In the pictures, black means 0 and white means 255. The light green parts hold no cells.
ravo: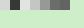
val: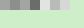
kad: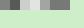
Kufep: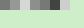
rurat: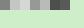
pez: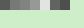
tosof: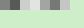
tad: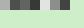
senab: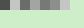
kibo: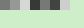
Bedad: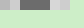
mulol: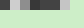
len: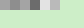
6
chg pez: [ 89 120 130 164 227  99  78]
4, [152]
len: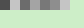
7
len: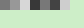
7
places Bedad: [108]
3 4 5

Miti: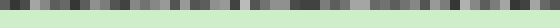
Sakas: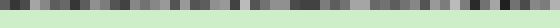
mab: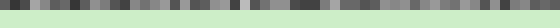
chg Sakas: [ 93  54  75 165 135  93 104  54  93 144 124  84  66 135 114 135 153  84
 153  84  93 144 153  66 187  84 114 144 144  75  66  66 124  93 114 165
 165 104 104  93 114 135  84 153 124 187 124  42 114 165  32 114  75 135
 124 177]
39, [114]
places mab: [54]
2 8
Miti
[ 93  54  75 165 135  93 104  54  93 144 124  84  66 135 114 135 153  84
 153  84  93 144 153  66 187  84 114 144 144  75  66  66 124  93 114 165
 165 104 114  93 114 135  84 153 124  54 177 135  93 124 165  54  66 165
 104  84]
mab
[ 93  54  75 165 135  93 104  54  93 144 124  84  66 135 114 135 153  84
 153  84  93 144 153  66 187  84 114 144 144  75  66  66 124 165 104 104
  84  93 144 135 144 104 135 153 124 114 153 135  84 144  66 124 135  93
 104  93]
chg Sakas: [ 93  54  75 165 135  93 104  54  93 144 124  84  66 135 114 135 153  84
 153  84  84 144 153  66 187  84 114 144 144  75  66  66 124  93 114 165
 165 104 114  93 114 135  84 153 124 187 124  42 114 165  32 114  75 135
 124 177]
21, [93]
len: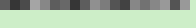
19

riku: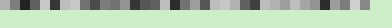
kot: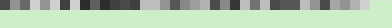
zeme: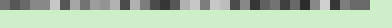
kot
[ 75 147 105 208 147 208  64 208  44  96  44  64  75  64 189 189 147  86
 136 157 177  75 136  54 189 114 189  75  86  86 189 147  75 166 147 177
 208]
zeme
[114  86 105 136 136 199  86 166 114 157 147 177  75 177 125  75  54  86
 177 199 125 199 189  75 136  54  96 114  64 105  44 136 208  54 125 105
 105]
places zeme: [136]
4 5 25 32

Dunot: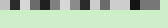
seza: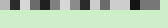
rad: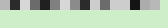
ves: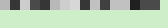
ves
[184  54 205  74  54 184 205 215  54 193  64 193 193  32  74  74]

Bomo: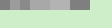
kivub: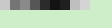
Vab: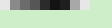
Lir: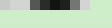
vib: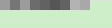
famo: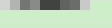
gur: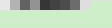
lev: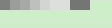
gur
[231 179  98 147  54  66  76 108 222]
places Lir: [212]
2 3 9
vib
[156 117 156 108  98  86  98 179 168]
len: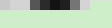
9
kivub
[201 117 138  86  43  19  31 191 212]
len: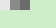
3

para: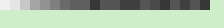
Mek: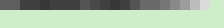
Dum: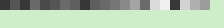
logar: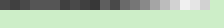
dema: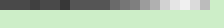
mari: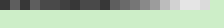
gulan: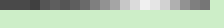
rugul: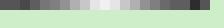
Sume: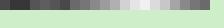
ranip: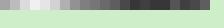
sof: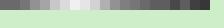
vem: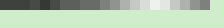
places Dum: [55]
1 3 9 18
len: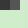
2
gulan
[ 73  73  73  64  85  94  85  94 106 127 146 165 199 219 240 229 210 176
 146 127 118]
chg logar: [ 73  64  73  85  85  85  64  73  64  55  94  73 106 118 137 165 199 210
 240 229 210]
17, [188]

